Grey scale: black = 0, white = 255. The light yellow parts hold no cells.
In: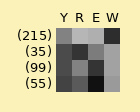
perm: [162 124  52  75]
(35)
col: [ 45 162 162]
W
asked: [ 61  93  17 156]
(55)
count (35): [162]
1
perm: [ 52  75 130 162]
(99)
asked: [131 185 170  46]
(215)

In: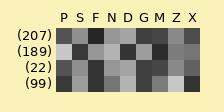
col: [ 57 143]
S
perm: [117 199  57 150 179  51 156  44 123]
(189)
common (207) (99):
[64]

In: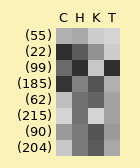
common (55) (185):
[176]
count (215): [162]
1
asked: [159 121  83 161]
(90)
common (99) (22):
[47]

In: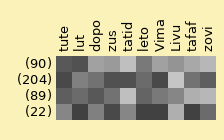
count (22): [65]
4
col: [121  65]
Vima

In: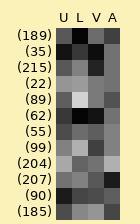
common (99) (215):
[129]
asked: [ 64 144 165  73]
(185)
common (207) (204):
[114]
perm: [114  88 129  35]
(215)
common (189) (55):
[108]
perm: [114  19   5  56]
(62)
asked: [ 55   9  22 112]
(62)

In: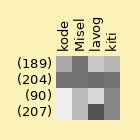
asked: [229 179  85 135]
(207)
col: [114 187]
Misel
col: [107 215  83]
lavog
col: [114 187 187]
Misel
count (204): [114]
3
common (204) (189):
[114]

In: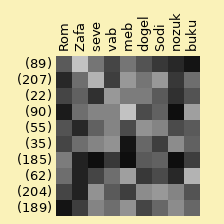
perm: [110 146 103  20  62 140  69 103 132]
(189)
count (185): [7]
0

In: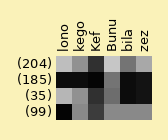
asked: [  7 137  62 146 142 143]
(99)
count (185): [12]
3
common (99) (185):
[4]
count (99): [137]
4
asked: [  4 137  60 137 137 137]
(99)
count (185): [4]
1

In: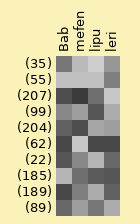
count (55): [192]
3
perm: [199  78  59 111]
(207)
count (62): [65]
0
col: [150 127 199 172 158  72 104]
leri
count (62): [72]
3

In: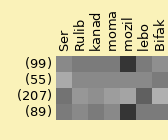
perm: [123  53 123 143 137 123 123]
(99)
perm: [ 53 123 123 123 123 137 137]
(89)
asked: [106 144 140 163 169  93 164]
(207)
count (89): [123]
4
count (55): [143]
0
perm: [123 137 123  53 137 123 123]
(89)

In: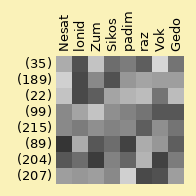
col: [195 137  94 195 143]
Zum
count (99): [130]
1
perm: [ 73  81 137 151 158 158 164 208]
(189)

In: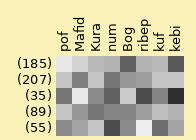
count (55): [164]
2
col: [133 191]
kuf
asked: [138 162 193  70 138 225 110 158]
(55)
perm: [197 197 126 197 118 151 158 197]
(207)
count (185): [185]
2
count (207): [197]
4

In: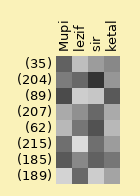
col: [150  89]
ketal
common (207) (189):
[104]
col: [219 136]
lezif
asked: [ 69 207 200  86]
(89)
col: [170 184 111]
Mupi
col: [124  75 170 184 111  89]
Mupi
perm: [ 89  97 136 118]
(185)

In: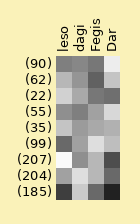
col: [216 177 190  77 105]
Dar
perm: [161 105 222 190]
(99)
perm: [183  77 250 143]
(207)

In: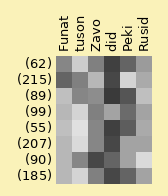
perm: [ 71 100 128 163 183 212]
(185)
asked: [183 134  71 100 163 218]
(90)
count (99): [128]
1
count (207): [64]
0
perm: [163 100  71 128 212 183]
(185)
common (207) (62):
[134]

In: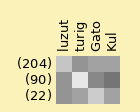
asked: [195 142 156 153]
(204)
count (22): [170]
0
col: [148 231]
turig
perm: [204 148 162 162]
(22)
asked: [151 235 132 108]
(90)
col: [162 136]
Gato

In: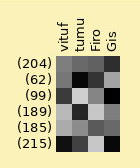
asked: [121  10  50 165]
(62)
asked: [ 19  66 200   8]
(215)
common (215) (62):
[8]
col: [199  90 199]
Firo

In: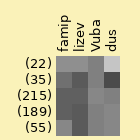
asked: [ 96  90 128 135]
(189)
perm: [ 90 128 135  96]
(189)
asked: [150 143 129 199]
(22)
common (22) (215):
[128]
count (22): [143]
2

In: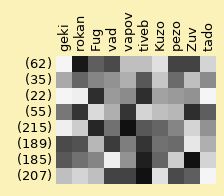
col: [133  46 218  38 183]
Fug
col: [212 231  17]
Zuv
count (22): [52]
0
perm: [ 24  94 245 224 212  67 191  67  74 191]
(62)
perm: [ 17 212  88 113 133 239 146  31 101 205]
(185)

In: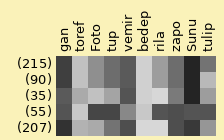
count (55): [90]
0
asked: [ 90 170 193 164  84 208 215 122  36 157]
(35)
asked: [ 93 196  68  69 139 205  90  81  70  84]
(55)

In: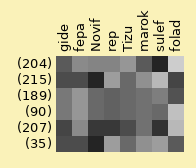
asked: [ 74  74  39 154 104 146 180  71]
(215)
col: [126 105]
sulef
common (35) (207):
[76]
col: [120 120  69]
gide
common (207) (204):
[138]
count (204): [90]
2
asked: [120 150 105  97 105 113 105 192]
(90)

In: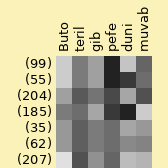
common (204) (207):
[81]
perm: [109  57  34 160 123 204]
(55)
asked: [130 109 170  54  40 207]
(185)

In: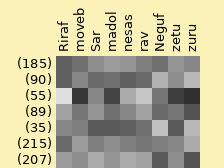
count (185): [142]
1
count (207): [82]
1
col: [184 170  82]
zuru
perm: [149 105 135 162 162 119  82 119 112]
(89)
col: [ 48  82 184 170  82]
zuru
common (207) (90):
[142]

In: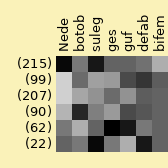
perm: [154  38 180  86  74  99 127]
(90)
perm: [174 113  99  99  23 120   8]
(215)
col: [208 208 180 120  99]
Nede
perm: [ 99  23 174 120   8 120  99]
(22)
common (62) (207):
[99]
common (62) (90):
[99]

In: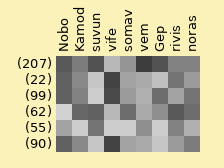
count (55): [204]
4
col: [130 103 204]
Kamod
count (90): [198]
2

